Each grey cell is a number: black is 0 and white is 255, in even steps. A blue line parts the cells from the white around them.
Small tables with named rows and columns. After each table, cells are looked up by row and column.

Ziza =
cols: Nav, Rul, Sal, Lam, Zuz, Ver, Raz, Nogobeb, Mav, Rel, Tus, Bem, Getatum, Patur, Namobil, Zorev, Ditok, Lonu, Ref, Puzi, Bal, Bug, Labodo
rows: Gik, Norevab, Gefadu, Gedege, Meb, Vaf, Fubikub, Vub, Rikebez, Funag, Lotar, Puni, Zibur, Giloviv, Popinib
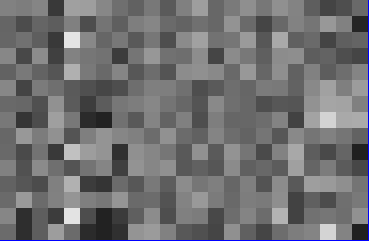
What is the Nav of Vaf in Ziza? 135
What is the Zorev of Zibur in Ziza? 125
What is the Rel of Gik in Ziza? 120
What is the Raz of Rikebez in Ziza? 148
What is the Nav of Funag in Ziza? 105
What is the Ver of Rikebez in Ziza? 127
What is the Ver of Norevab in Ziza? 77
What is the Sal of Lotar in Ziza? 139
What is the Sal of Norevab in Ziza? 101
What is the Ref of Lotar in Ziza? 160
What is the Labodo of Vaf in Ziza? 156
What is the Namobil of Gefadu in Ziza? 118
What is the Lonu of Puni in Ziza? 140
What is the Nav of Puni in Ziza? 98
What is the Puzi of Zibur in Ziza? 96
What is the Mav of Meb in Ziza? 87
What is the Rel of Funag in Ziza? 134
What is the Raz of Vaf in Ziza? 70
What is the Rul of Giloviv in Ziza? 46
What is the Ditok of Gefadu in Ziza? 87

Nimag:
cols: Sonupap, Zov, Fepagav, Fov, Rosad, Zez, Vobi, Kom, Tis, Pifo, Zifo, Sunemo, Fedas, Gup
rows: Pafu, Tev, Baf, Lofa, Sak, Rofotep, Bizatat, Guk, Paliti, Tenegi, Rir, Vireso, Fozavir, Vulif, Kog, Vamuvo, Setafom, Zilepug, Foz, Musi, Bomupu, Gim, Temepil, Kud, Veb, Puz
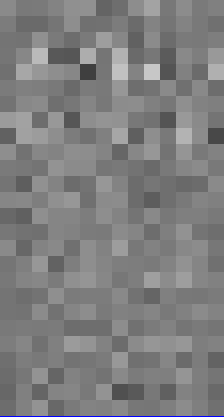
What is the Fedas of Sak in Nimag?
107
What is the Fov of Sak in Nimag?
142
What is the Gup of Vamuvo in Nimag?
119
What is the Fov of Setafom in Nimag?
98
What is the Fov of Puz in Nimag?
104
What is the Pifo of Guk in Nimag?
114
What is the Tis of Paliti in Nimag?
95
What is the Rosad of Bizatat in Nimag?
119
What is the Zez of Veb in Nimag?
121

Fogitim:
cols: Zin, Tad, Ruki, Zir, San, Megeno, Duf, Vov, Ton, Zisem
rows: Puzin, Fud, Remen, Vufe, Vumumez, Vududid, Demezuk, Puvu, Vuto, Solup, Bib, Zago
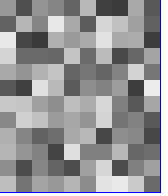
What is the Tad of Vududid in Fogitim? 64
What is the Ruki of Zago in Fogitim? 164
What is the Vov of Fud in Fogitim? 193
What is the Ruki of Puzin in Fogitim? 147
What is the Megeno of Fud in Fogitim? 92
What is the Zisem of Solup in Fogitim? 110
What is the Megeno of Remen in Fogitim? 170
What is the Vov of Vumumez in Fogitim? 131
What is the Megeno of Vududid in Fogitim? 142
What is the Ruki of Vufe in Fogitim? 106
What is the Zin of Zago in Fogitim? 190
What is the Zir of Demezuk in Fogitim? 142
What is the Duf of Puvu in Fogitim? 212
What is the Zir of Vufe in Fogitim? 102
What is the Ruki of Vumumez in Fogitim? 177
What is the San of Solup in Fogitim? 223
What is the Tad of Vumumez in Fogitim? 148
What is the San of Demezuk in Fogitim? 189
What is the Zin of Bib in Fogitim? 141
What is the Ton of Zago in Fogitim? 201

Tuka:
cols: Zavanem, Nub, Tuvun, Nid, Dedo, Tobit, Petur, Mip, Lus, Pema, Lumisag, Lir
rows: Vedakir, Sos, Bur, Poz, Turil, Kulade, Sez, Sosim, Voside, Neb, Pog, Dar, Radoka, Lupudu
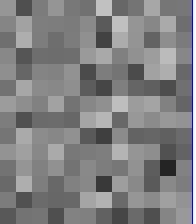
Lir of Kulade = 112
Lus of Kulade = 101
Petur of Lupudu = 97
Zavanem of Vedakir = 150
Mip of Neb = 180
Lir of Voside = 107
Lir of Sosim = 147
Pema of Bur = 99
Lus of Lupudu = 106
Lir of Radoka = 147
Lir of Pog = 130
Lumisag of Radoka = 160
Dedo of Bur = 124
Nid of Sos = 125
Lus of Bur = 148
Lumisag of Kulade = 77
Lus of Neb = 149
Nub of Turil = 102
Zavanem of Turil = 143
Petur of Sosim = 182
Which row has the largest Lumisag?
Poz

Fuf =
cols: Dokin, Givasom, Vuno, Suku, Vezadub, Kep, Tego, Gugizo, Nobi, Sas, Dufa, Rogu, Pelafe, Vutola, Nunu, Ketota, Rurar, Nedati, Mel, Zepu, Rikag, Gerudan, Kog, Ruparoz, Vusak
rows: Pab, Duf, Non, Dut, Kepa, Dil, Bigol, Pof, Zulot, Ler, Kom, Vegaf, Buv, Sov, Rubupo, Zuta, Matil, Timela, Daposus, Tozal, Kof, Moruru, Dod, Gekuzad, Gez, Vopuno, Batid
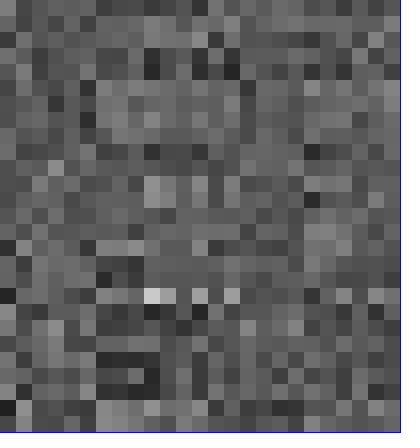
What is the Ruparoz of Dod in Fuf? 64
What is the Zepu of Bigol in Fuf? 92
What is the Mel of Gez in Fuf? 86
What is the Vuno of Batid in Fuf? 75
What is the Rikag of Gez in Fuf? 97
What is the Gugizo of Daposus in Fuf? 118
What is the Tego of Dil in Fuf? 124
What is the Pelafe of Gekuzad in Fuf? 59
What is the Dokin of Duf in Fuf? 100
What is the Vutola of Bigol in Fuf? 94
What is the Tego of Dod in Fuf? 43
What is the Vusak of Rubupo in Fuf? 99
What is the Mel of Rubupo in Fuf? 76

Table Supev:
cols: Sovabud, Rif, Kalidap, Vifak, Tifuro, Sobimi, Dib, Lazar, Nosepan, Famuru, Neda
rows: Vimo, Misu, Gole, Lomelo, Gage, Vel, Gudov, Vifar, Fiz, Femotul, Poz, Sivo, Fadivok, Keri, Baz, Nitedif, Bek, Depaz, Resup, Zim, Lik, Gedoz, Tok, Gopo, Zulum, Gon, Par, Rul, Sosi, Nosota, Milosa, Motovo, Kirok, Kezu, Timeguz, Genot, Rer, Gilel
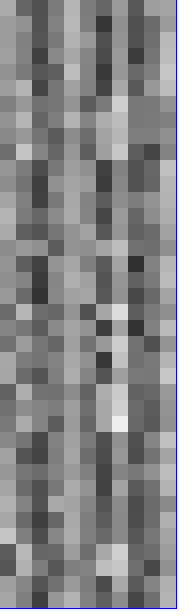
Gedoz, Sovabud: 113
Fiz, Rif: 152
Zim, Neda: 143
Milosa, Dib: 66
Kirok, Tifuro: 169
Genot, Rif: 177
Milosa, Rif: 107
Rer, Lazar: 168
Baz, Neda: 162
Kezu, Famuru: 119
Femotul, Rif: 196
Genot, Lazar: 198
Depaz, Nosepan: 97
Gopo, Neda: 199
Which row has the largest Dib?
Genot

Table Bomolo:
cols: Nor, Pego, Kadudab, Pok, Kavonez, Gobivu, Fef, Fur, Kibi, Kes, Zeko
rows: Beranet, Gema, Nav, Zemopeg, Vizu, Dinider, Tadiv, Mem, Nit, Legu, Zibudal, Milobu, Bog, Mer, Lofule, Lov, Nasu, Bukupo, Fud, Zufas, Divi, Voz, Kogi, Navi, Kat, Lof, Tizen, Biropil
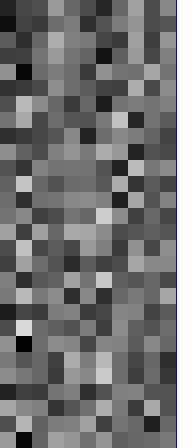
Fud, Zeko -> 166
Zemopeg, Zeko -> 127
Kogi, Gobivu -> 124
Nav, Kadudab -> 103
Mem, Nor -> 114
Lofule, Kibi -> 86
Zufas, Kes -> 67
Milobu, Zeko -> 66
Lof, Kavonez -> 85
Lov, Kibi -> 145
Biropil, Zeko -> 120
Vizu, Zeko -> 114
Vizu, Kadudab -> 107
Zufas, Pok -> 123
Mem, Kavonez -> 86
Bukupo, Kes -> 102
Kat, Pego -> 63
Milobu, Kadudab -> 102
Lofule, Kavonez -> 169
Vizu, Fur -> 113

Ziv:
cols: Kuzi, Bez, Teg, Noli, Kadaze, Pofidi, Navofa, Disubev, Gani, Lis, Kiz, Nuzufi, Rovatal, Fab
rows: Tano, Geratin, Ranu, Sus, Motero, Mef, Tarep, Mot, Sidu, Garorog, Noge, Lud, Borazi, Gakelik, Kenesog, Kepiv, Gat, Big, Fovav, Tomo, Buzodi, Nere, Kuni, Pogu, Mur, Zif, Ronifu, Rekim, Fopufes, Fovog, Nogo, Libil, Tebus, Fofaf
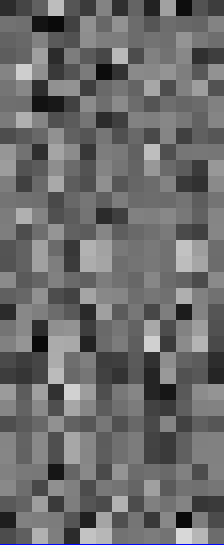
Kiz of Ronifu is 133
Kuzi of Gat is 83
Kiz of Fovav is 112
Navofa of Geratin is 103
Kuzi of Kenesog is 126
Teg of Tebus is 126
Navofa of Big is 125
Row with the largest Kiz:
Tano

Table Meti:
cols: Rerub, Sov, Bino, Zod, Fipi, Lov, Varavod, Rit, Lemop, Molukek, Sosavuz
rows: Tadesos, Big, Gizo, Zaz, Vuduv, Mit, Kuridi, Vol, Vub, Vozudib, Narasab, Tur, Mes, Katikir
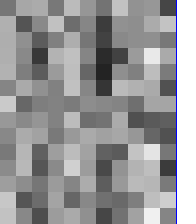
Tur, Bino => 118
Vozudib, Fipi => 188
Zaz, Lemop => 155
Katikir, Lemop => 162
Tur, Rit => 153
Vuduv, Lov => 102

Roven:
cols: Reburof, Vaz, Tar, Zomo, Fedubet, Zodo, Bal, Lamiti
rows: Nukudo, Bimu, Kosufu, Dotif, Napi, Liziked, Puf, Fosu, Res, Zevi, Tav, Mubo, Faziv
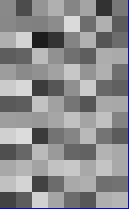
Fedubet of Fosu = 193
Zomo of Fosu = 166
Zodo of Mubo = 175
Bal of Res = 116
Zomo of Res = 115
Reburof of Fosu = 158
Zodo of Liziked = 203
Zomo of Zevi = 154
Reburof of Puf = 89
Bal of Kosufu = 85
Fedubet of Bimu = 218
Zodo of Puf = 85
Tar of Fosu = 152
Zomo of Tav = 194
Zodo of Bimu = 109
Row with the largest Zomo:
Tav

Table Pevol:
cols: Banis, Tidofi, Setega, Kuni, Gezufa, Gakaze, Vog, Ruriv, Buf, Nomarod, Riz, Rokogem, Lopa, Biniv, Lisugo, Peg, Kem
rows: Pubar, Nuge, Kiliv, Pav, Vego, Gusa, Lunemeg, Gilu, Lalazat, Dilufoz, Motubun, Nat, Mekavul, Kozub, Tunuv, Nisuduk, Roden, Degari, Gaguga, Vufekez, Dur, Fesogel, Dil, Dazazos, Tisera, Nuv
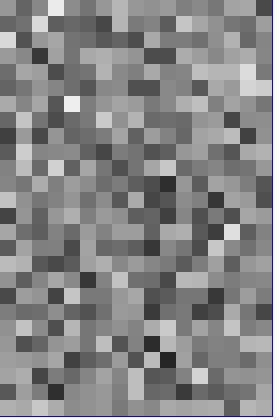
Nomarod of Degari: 109
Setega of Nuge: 216
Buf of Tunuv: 157
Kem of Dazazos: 149
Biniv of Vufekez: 77
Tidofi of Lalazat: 154
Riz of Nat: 45
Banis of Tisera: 88
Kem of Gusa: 205
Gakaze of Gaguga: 120
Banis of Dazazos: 162
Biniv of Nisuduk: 199
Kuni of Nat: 127
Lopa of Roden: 125
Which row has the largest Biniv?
Nisuduk

